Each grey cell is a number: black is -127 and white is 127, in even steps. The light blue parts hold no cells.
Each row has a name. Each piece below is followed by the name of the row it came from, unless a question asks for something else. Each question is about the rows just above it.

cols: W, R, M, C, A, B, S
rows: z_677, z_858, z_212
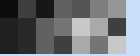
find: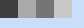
z_212
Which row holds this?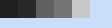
z_858
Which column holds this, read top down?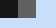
M

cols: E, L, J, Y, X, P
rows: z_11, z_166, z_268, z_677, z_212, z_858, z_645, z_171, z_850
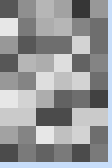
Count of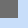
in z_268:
3
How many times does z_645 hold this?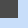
2
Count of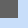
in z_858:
1
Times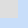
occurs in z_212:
1
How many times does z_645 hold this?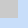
4

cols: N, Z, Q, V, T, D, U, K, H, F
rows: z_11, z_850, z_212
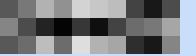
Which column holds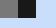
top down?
H
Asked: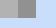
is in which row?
z_11

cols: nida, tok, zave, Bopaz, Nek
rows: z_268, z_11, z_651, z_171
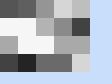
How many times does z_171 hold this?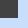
1
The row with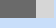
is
z_171
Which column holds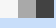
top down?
nida
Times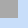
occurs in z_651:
3

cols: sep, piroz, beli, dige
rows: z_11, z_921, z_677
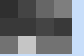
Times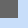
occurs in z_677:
0
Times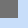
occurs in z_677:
3
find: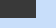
z_921
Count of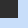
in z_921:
0
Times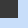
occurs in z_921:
3
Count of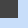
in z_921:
1

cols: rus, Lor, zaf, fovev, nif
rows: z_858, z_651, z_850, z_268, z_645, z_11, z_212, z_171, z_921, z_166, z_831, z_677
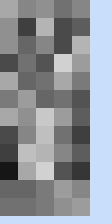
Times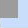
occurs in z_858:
0
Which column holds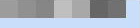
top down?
Lor
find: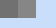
z_858

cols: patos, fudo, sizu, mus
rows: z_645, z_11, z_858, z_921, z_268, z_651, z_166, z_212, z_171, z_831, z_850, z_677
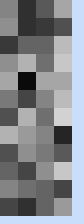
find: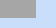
z_268
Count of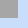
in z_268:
3
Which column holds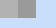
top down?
fudo
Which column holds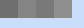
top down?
sizu

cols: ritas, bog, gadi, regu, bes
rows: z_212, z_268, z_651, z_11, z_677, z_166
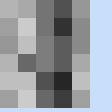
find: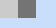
z_268
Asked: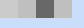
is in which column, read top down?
bog
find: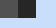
z_677
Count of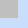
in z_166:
0
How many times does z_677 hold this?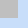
3

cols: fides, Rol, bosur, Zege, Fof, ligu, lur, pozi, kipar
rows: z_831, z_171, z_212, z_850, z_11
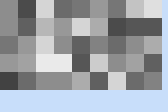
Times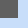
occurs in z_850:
1
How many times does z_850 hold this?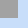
2
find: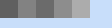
z_212
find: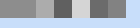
z_11
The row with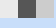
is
z_850
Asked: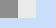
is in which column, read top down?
Zege
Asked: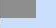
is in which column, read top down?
fides

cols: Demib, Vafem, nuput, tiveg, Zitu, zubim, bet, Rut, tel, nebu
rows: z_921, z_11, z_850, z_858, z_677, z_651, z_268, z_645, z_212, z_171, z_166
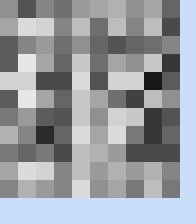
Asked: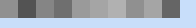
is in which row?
z_921
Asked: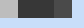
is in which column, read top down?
tel
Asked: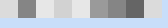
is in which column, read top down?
Vafem
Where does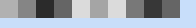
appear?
z_645
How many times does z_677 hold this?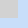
4
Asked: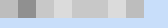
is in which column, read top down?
Zitu
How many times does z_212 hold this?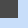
4

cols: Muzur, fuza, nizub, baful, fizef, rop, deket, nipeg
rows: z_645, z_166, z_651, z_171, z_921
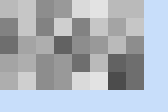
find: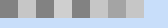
z_166
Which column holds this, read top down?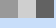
baful
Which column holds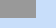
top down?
baful
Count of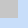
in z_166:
3
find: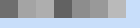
z_651

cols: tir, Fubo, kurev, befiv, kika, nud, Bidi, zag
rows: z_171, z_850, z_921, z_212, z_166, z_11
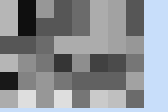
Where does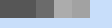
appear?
z_850
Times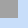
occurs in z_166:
1
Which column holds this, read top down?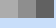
kika

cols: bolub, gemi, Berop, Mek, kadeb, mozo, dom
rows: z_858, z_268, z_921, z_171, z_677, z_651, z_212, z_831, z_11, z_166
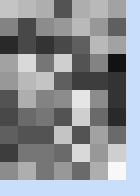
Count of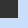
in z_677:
1
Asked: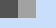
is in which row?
z_831
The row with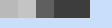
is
z_677
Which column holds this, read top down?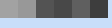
bolub
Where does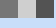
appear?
z_171
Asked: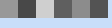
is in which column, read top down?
Mek
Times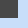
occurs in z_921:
2

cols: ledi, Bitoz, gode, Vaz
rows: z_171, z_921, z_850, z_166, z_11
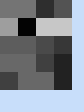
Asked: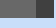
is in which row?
z_166
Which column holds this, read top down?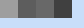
ledi
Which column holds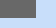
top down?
Bitoz
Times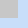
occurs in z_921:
2
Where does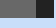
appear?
z_11

